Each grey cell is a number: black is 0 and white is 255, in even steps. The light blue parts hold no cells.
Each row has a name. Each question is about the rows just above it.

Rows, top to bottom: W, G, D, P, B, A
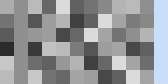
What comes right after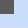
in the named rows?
[143]
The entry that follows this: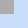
[143]
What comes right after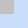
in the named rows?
[186]

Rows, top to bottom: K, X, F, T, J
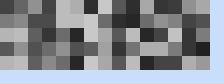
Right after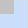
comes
[54]
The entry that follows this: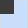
[145]
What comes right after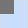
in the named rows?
[174]
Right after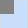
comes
[68]

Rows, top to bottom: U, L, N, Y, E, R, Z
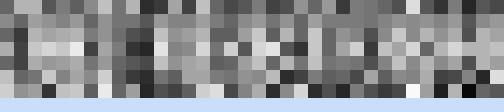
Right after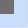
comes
[80]
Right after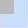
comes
[45]

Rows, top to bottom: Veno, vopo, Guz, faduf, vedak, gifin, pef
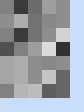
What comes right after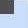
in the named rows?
[129]
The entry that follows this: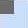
[158]
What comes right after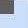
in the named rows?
[102]

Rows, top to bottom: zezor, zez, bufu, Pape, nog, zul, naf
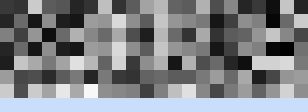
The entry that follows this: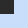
[92]
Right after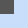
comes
[37]
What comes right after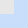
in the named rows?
[169]

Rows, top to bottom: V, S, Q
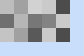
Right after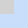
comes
[202]
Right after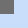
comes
[182]
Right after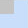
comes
[161]

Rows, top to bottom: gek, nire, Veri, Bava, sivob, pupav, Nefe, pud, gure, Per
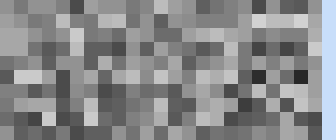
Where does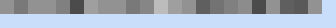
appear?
gek
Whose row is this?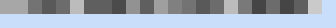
Bava
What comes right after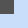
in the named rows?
[195]
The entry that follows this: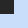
[159]
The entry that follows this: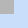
[188]
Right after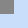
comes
[188]
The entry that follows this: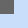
[167]

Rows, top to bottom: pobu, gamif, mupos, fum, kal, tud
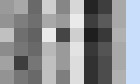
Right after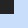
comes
[62]
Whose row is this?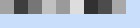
kal
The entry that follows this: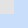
[56]
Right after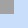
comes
[62]
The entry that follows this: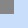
[215]
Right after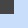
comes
[207]
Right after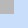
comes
[154]

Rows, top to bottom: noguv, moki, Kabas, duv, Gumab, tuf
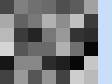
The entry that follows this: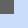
[120]
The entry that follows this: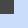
[128]
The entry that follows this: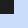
[7]

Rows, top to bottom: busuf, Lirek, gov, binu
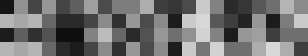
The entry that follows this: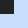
[151]
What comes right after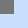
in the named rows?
[210]

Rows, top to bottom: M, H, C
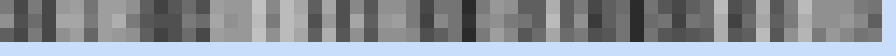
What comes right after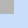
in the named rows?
[122]
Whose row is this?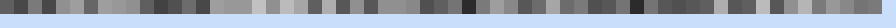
C
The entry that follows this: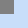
[187]
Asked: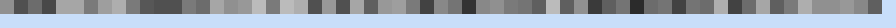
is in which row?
H
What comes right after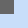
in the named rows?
[158]

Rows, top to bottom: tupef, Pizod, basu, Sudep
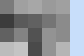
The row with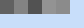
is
basu
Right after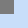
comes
[160]
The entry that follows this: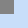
[82]
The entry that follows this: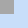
[154]
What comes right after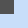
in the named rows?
[147]
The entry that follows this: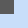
[97]

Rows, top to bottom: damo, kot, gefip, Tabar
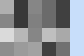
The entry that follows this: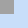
[64]
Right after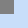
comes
[107]

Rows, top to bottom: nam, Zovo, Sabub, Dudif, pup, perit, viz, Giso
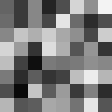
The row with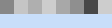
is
Sabub
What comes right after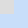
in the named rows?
[175]
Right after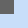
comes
[58]
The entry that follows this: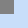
[44]

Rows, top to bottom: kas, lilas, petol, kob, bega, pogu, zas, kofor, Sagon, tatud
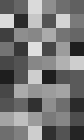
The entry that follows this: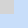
[122]
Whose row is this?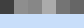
petol
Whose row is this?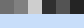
tatud
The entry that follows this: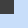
[142]
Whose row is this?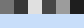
kob
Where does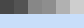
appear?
bega

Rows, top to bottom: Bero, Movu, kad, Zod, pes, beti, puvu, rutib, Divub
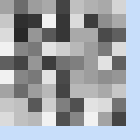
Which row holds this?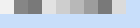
Zod
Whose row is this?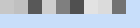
rutib
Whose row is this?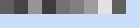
pes
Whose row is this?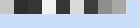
Movu
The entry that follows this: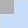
[169]

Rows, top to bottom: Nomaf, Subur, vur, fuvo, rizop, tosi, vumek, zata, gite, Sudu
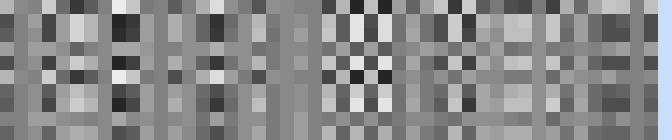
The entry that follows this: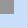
[129]
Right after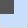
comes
[143]

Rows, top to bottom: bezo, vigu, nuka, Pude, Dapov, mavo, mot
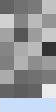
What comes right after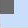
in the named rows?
[113]
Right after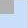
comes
[141]

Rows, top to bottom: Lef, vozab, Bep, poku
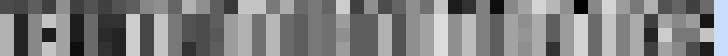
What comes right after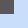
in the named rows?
[156]
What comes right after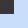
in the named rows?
[196]
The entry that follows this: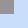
[171]
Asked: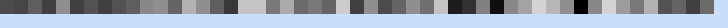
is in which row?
Lef
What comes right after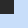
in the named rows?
[35]
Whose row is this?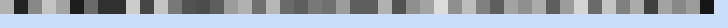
vozab

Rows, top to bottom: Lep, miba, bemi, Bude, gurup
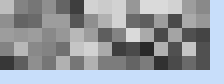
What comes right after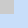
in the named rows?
[210]
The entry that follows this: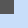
[143]
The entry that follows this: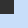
[74]
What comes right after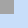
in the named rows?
[80]
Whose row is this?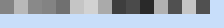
Bude
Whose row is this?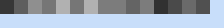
gurup

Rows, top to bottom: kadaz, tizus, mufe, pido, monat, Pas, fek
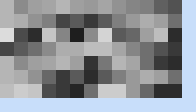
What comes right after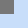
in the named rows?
[181]
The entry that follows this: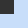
[119]

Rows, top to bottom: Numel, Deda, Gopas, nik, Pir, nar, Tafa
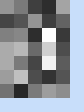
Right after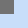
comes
[39]
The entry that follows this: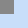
[45]
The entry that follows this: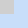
[77]
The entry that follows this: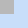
[106]

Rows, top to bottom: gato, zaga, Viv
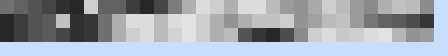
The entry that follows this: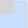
[226]
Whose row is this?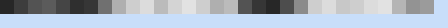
Viv
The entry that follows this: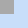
[206]
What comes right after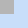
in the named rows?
[147]
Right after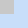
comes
[206]

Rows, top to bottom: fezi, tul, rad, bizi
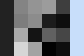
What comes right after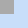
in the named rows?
[20]
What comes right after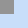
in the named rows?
[156]
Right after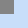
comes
[148]

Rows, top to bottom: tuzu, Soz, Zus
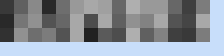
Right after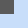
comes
[77]
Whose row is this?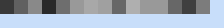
tuzu
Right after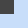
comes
[168]
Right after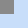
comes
[41]
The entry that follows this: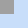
[103]
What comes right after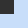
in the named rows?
[145]

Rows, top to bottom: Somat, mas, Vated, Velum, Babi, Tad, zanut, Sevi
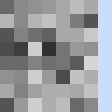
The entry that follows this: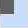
[168]
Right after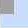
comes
[174]
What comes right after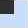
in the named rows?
[117]
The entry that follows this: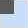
[214]
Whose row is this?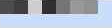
Velum
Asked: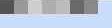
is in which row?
Sevi

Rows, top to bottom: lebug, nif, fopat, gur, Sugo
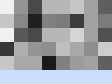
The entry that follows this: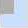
[148]
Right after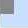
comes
[31]
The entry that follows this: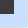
[162]
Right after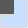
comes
[73]
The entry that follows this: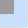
[162]
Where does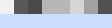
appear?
fopat

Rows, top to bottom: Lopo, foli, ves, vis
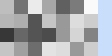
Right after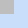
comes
[115]
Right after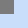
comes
[250]
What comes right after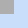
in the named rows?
[84]
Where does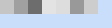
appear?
vis
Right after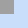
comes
[109]
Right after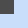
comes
[153]
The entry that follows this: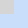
[131]

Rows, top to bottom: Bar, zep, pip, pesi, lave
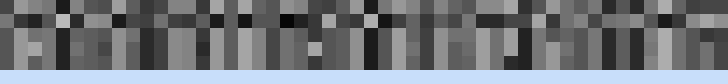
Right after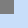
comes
[173]
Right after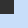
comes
[85]
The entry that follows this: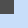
[158]
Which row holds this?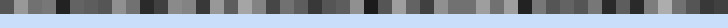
pip
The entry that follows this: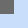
[158]

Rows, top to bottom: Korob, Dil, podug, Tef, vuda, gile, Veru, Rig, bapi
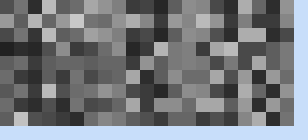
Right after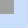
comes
[147]
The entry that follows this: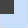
[39]
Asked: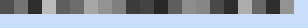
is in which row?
Korob
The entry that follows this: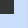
[186]
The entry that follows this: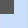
[115]

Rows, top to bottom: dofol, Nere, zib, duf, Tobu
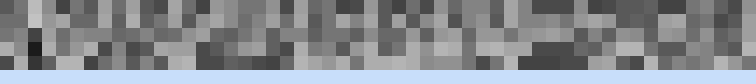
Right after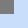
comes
[131]
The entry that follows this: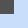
[131]

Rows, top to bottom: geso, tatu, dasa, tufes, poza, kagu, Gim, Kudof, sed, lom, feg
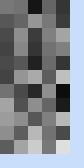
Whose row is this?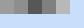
sed
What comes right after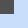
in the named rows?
[142]
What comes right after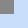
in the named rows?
[53]
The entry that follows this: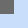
[53]

